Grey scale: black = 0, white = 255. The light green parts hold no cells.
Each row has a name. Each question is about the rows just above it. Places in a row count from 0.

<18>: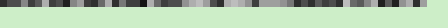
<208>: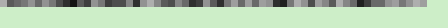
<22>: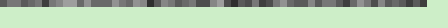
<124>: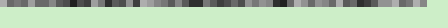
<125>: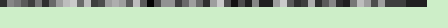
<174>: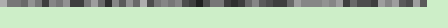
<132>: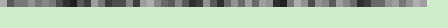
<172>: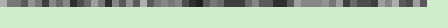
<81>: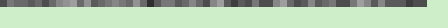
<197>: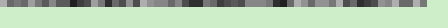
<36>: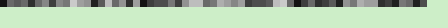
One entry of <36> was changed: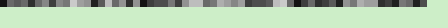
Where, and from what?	19, [158]
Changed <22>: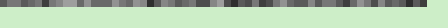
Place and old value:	58, [62]

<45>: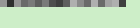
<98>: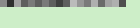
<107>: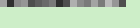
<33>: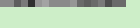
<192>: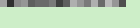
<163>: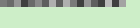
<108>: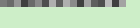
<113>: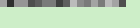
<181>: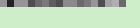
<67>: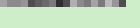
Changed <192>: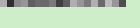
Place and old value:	0, [163]
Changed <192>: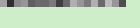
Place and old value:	9, [94]
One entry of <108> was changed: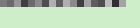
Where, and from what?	16, [63]
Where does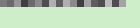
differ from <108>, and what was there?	16, [63]

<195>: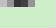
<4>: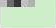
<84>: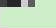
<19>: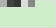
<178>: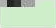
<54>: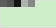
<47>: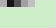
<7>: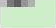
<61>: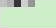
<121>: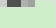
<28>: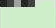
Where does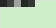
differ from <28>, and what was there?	4, [65]
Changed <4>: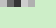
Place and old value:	3, [192]

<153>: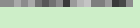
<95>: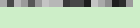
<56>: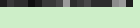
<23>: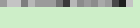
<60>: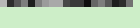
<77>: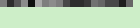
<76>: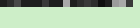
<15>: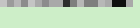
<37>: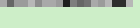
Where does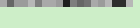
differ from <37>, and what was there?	5, [140]
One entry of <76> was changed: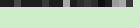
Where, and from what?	1, [45]
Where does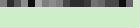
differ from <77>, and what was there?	17, [30]
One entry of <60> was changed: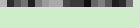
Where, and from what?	3, [126]

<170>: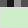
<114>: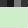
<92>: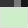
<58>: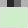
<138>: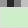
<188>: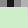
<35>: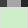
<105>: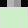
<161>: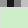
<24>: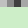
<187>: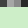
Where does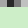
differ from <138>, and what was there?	0, [150]
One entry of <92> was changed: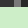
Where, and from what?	3, [24]
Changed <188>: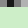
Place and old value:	2, [137]
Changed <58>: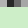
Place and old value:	3, [178]

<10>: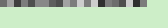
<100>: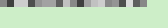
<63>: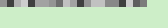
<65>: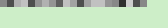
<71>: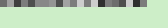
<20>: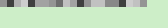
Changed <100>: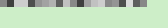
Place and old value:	7, [162]
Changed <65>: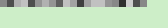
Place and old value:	11, [78]

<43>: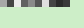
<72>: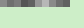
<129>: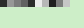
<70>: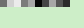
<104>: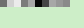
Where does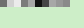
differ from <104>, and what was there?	5, [6]
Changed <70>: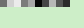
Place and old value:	7, [167]

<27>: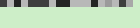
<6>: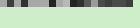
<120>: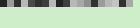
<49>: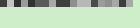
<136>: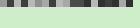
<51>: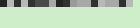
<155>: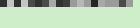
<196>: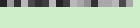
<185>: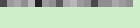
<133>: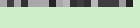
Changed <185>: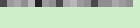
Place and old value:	8, [90]
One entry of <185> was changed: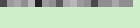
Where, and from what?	17, [155]
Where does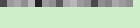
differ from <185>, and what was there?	15, [143]

